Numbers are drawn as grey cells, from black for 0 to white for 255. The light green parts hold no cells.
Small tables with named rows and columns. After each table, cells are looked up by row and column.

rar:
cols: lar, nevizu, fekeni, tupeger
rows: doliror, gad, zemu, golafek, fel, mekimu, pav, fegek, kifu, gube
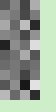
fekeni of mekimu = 170
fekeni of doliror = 68
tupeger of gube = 44
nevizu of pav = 119
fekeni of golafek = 71
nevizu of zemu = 104
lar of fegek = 140
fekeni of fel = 112
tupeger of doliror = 173
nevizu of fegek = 120
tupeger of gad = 123
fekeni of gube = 171
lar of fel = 33
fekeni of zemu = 190
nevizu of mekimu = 113
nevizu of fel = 141
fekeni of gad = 72
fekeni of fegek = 67
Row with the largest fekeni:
zemu

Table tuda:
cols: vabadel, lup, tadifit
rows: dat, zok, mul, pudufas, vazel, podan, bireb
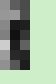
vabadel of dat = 147
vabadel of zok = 151
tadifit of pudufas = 53
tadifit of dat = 75
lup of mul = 26
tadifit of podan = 36
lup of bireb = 87
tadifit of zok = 77
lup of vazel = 29

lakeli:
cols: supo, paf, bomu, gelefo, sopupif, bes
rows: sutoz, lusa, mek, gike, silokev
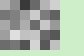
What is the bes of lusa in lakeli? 97
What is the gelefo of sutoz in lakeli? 105
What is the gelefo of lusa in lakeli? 203
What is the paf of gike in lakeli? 223
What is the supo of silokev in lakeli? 108
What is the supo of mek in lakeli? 168
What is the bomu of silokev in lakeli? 83
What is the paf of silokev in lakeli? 118
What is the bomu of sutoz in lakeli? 57
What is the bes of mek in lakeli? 153
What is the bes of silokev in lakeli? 192

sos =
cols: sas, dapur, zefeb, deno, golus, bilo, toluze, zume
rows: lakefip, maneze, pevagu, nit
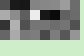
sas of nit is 102
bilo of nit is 125
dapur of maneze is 140
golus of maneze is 23
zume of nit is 149
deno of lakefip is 132
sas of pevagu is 51
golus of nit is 73
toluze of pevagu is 116
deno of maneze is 236
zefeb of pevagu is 80
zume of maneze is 107
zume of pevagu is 81

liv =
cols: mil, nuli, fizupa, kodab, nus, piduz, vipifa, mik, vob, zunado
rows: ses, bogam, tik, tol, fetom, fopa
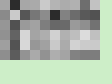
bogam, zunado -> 82
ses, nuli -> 44
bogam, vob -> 89
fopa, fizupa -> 147
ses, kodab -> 170
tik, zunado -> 114
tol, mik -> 190
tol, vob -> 220
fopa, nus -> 146

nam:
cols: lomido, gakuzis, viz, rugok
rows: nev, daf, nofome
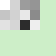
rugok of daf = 139
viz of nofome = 44
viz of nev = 156
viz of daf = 232
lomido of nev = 255
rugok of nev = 149
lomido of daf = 197
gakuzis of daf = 210
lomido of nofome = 226
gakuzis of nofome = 214
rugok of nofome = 238
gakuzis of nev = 212

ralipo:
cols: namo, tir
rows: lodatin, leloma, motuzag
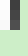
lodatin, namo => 253
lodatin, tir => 63
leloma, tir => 69
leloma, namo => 251
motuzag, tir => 79
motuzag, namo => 249
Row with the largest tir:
motuzag

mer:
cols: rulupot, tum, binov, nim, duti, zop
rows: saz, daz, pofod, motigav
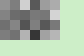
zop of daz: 212
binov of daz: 103
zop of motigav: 182
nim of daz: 121
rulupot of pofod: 112
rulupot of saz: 147
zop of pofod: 121
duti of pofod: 88
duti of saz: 157
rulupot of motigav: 125
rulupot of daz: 131
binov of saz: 208
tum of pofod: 133
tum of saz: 126
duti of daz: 119
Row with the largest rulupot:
saz

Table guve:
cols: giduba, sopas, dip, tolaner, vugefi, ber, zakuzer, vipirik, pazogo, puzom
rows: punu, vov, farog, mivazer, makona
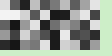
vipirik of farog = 129
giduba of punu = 222
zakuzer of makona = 209
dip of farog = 153
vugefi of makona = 225
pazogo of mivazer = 81
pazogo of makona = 54
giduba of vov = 243
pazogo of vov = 229
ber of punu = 121
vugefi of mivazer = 79
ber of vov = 25
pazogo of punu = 163

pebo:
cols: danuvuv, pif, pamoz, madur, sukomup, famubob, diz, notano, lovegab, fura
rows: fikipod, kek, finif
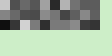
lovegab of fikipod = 92
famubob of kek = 118
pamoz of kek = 78
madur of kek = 75
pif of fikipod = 80
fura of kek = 95
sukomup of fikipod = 161
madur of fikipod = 86
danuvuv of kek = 132
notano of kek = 95

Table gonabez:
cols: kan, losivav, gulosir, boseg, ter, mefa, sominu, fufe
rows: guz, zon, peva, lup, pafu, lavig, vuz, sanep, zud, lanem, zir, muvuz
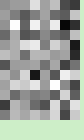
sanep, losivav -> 145
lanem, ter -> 133
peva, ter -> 150
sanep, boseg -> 23
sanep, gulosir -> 213
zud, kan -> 161
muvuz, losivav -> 185
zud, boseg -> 230
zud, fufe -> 69
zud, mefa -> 254
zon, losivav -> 126
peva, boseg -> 241
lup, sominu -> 89
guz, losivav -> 156
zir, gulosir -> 158
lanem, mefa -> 95
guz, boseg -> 223
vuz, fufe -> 115
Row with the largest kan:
lavig

